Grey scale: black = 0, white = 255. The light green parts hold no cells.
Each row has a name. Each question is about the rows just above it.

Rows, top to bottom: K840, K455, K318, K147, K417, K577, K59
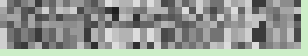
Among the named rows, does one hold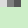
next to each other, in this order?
yes
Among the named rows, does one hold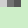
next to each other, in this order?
yes
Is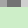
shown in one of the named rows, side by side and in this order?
yes
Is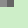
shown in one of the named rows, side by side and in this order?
yes
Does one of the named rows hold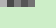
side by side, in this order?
yes

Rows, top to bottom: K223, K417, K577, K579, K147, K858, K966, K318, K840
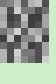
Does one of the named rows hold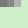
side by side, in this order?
yes
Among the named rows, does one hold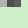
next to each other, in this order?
yes
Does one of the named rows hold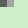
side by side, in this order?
yes
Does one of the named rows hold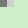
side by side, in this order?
no
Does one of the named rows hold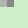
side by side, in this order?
no
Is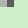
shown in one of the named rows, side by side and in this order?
yes

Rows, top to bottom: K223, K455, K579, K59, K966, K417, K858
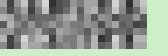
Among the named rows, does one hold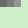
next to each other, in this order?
yes
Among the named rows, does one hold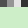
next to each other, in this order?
no
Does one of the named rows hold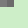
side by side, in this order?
no
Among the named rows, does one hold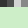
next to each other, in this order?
yes
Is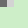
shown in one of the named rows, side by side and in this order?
yes
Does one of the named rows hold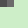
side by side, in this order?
yes
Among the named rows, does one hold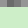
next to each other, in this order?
yes

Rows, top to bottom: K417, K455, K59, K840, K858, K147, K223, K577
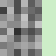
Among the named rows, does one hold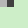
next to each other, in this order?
no
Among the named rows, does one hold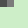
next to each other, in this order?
no
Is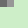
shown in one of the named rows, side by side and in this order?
no
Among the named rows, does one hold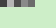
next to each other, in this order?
yes
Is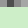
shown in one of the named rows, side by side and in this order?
no

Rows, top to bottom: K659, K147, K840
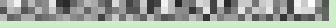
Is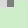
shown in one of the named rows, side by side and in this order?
yes
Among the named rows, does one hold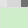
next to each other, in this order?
yes
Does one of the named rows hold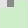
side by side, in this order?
no
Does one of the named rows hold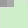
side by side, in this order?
yes
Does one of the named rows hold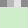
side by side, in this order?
no

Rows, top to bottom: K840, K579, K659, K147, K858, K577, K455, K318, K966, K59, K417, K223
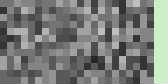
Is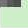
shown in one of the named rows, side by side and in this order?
yes
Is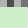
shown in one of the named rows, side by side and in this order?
yes

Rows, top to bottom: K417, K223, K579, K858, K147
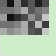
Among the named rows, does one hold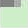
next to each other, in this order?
no
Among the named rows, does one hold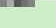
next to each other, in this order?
yes
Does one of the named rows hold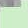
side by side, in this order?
no
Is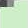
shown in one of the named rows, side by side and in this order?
yes
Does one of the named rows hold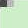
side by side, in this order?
yes
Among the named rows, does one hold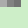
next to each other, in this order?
no
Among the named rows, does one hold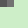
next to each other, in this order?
yes

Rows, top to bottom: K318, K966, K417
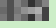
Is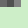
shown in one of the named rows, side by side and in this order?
no
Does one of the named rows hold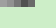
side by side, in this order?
no
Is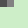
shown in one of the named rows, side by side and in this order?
yes

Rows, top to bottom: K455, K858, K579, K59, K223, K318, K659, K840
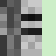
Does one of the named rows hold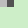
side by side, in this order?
no
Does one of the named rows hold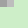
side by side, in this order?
yes

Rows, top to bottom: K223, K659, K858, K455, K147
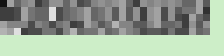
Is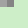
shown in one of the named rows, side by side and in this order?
yes
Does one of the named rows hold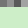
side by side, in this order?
yes
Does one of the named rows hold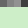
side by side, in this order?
yes

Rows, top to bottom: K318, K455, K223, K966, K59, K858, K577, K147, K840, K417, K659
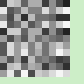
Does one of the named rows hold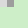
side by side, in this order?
yes
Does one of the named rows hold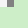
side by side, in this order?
no
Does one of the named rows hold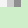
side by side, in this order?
no
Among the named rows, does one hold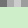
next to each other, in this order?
yes
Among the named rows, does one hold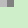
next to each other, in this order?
yes
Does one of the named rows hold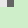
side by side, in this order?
yes
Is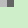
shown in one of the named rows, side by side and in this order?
yes

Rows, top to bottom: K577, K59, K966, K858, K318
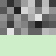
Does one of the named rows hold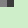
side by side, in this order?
yes
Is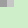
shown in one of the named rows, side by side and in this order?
yes
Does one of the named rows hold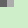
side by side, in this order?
no
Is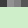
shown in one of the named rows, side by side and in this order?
yes
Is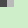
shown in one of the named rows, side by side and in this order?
yes
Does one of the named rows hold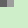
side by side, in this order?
yes
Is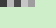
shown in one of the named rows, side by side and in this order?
no

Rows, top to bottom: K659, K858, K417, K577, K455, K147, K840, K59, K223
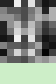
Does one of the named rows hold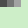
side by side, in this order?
yes
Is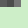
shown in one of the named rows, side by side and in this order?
yes
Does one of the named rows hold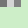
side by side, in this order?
yes

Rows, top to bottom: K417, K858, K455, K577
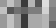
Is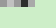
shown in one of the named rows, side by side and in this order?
no
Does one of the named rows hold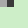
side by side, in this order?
no
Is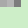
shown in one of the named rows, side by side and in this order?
yes
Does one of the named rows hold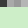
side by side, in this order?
no
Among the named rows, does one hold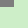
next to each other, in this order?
yes
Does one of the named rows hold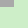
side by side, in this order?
yes

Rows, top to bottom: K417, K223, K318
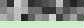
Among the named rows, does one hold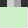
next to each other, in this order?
yes
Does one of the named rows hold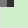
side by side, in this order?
yes
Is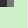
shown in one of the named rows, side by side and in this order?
yes
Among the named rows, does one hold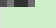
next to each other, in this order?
no
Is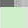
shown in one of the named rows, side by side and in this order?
no

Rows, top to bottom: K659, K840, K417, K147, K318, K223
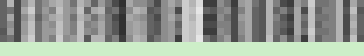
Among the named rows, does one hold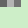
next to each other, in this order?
no
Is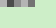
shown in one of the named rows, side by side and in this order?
yes
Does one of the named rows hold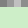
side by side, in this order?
no

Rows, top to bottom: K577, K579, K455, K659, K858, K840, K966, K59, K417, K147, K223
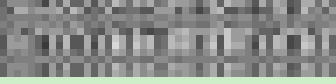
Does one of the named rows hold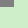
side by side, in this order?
yes
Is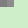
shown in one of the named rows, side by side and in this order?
yes

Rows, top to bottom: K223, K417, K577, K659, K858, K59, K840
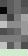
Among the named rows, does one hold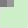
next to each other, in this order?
no
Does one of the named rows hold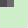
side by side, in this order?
no

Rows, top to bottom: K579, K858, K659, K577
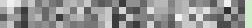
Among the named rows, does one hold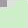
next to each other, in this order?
no
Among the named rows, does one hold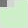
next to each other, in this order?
yes

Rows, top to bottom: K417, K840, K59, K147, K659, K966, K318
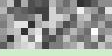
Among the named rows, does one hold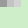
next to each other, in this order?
yes
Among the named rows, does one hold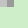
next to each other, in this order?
yes
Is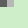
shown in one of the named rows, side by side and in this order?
yes
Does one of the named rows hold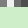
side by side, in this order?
no

